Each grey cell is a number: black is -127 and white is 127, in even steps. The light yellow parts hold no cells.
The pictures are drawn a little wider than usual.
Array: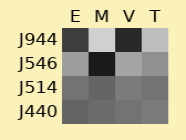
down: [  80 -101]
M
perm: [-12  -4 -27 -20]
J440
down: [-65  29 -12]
E
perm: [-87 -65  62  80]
J944

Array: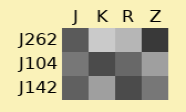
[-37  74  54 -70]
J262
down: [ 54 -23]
R
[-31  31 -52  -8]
J142
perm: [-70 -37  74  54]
J262

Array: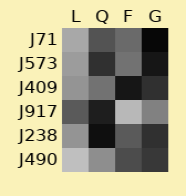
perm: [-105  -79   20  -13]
J409
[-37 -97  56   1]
J917
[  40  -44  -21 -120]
J71
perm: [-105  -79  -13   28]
J573
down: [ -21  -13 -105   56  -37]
F

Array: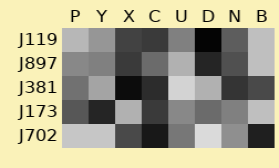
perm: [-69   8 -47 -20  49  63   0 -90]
J897
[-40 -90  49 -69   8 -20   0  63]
J173
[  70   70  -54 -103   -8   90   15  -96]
J702

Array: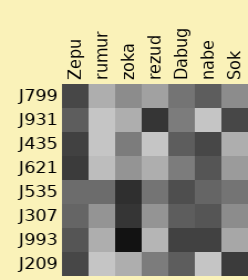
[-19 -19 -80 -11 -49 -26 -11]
J535
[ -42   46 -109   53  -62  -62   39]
J993
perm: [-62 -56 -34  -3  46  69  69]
J435
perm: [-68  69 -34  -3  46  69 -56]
J209

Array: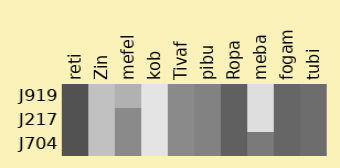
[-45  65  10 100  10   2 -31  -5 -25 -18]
J704
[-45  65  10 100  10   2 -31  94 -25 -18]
J217
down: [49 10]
mefel
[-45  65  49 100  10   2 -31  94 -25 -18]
J919

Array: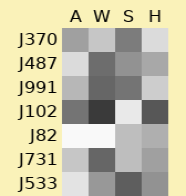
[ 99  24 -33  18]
J533
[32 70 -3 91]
J370
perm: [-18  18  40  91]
J487
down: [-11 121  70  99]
A

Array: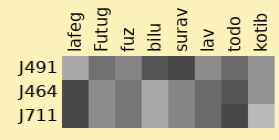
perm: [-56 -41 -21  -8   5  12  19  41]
J464
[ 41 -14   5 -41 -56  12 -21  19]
J491
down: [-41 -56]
todo

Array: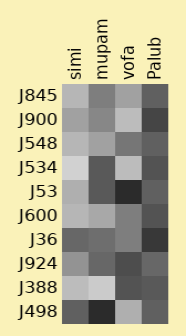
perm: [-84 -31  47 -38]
J53
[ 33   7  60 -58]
J900
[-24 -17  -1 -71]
J36
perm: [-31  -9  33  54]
J548
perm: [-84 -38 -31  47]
J53
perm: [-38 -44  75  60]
J388
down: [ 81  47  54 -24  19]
simi

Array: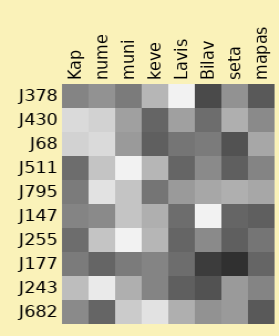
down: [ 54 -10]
keve
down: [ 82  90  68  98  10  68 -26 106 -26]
nume
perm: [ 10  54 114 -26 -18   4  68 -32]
J511
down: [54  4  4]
keve
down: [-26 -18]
Lavis
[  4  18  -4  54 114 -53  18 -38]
J378

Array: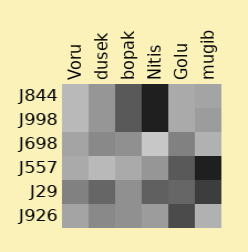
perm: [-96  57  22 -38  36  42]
J844
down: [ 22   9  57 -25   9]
dusek
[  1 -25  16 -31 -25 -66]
J29
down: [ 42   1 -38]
Golu

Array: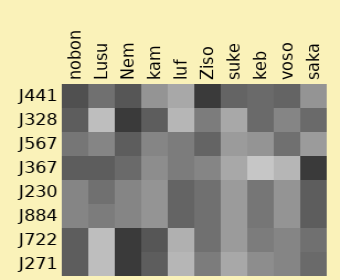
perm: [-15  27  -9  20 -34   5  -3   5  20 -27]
J884
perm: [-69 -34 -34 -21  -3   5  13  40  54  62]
J271

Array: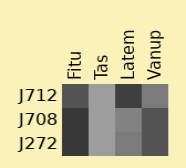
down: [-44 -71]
Fitu
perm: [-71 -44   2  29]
J708
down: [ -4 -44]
Vanup
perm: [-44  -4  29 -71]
J272
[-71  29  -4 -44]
J272
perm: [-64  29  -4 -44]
J712
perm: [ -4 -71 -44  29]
J272

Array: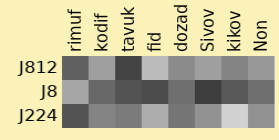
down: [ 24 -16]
Non
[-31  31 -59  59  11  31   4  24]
J812
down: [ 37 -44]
rimuf

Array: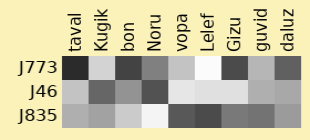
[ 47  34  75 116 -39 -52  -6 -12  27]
J835
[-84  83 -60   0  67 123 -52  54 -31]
J773

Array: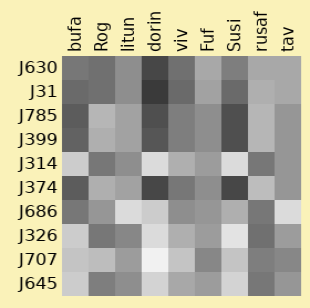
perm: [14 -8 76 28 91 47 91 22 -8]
J314
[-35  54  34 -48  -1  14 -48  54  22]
J785
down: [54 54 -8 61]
rusaf
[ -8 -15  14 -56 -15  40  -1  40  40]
J630
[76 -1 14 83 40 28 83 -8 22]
J645
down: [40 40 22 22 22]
tav
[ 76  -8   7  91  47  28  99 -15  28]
J326

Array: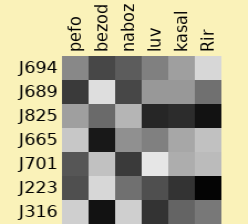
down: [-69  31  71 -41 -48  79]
pefo
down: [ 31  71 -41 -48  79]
pefo

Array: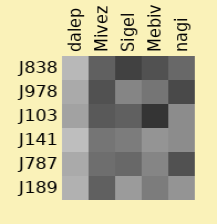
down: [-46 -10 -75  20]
Mebiv
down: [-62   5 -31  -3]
Sigel
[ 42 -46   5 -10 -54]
J978
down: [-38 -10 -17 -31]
Mivez
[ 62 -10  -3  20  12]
J141
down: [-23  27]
Sigel
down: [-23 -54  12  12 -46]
nagi

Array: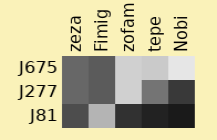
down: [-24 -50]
zeza
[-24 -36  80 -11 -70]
J277
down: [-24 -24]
zeza

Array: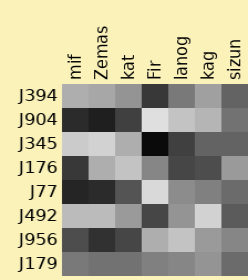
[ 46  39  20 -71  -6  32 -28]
J394
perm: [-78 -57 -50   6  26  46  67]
J956
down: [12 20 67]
lanog

